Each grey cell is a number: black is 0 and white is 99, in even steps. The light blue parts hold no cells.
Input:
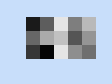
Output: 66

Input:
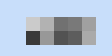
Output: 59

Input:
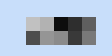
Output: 58

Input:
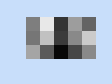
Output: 75

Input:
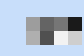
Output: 31

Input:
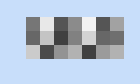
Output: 76

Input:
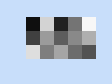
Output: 60

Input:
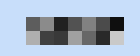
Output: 25

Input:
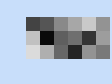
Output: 4

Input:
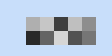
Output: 39
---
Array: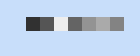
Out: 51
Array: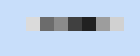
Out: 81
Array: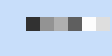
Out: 86
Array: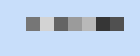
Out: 31
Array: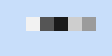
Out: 60
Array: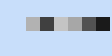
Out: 10
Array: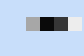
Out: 92
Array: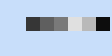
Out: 5
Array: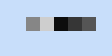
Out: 33
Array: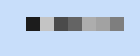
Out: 49
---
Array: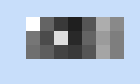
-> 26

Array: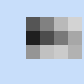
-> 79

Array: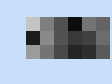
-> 28

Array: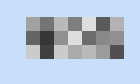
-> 79

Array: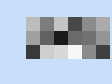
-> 84

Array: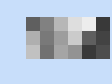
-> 64

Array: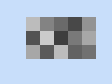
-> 73

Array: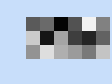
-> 68

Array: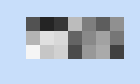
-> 81

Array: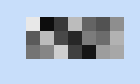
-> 80
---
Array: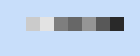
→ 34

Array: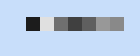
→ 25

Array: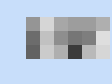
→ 38

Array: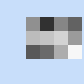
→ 34

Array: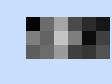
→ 5

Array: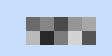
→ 29

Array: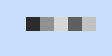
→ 37

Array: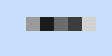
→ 24

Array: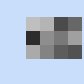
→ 29
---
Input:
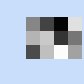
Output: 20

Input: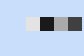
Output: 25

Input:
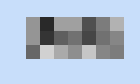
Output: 20

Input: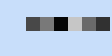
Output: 19

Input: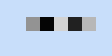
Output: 13

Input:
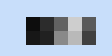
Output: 9

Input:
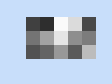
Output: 25
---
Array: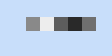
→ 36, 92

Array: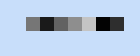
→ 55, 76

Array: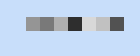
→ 18, 84

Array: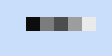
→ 30, 91

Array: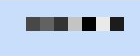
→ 76, 91

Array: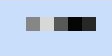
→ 34, 84

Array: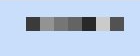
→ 39, 79

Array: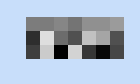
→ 31, 86

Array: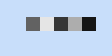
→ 21, 89
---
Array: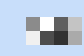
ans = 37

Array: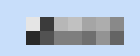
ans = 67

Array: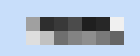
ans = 15

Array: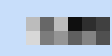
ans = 18

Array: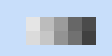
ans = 40

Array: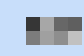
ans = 40

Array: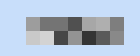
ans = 68
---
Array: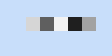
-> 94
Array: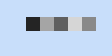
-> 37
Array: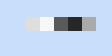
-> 35
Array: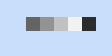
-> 75
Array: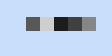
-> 11
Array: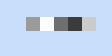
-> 43
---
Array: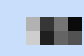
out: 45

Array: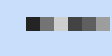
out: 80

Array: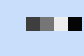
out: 92

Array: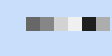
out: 82

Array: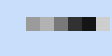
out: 47

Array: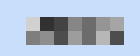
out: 26

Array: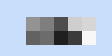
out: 30

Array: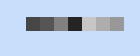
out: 50
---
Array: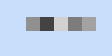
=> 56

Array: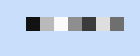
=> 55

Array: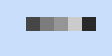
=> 48

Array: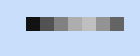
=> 50

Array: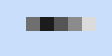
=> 43

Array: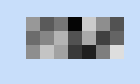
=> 49

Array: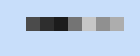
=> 45

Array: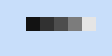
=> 30
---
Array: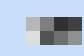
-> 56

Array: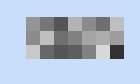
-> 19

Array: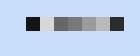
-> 17

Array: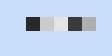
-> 68

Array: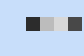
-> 28

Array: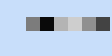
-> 26
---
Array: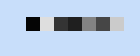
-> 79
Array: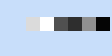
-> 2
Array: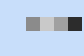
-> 17
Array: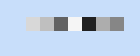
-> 52
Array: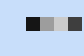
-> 24
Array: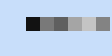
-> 51
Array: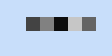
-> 39
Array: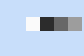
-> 61
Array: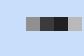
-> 72
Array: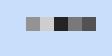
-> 32
